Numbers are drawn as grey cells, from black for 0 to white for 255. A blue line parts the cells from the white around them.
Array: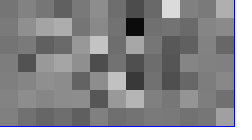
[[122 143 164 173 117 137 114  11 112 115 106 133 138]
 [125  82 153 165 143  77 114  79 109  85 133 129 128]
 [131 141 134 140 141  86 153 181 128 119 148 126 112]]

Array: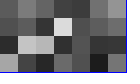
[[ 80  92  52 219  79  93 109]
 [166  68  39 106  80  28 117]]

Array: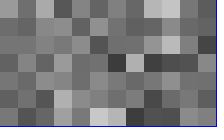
[[109 101 136 141  98 144 114  96 101 138 105  99]
 [ 98 132 100 154 109 113  60 176  64  78  82 136]
 [ 96 113  85 176 139 128 111 124  73 107 120  94]]

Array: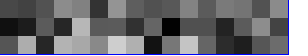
[[ 16  28  91  38 183  90  91  49 101   2  80  80  35  91 141  67]]

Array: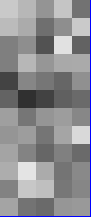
[[187 171 111 142 202]
 [127 183 150 169 170]
 [ 99  48  66  96 106]
 [149 157 117 165 217]
 [173 228 171 116 137]
 [164 115 106 150 153]]

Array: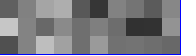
[[198 131 104 138 111 127 109  49  50 147]]

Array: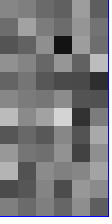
[[109 162 124 108 149 115]
 [145 132 103 150  97 189]
 [135 123 118 140  83  81]
 [ 86 104  88 135  83 169]
 [180  82 139 128 134 163]
 [127 107 127 102 142  94]]

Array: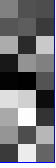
[[ 86  93  58]
 [ 24 147 128]
 [223 208  12]
 [149  77 183]]
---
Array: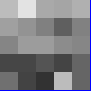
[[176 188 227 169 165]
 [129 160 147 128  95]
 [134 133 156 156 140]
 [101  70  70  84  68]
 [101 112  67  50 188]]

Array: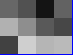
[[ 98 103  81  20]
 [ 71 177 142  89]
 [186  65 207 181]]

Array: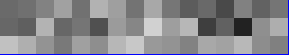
[[117 106 112 130 161 113 178 159 115 168 118  92 105  73 129  98]
 [174 103  95 179 103 117  80 155 134 209 158 183  62  97  34 143]
 [128 193 175 147 121 160 142 183 200 153 147 130 168 162 184 141]]

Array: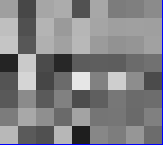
[[139 159  71 166 172  81 167 124 127]
 [159 191  80 180 154 182 165 159 160]
 [161 197  87 176 161 184 155 146 149]
 [113  36 202  75  39  92  94  93 107]
 [ 75  84 213  70 107 230 129 206 141]
 [109  89 139  90 129  76  95 119 107]
 [128 124 168 143 106 163 117 118 106]
 [108 184  90  80 183  30 135 125 150]]

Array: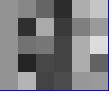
[[197 147 135 101  44 173]
 [154 147  47 170  58 127]
 [220 147 114 119  67 173]
 [ 98 147  37  71  67 173]
 [154 147 180  67  76 152]]

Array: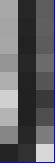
[[ 93 168  38]
 [ 95 165  36]
 [ 92 166  34]
 [107 148  38]
 [ 86 175  34]
 [ 57 208  33]
 [ 78 180  33]
 [124 133  39]
 [216  36  49]]

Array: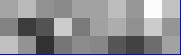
[[194 165 186 146 138 162 162 189 152 252]
 [149 131  60  83 204 122 161 173 145 204]
 [162 192 147  49 118 140 135  86  66 109]]

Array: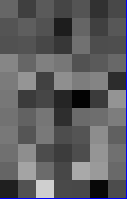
[[ 72 102  63  90  69  84  49]
 [ 87  84  94  82  29 101  64]
 [ 78  81  83  71  55 113  77]
 [104 134 102 128 119  82  90]
 [ 44 123 149  65 143 125 132]
 [148 119  59  70  37   3  59]
 [125 114  98 118  46 107 110]
 [ 96 120  85 121  77  84 141]
 [112 112 142  76  60  77 149]
 [105 101 164 107  71 169 154]
 [ 76  31  82 207  73  72   8]]
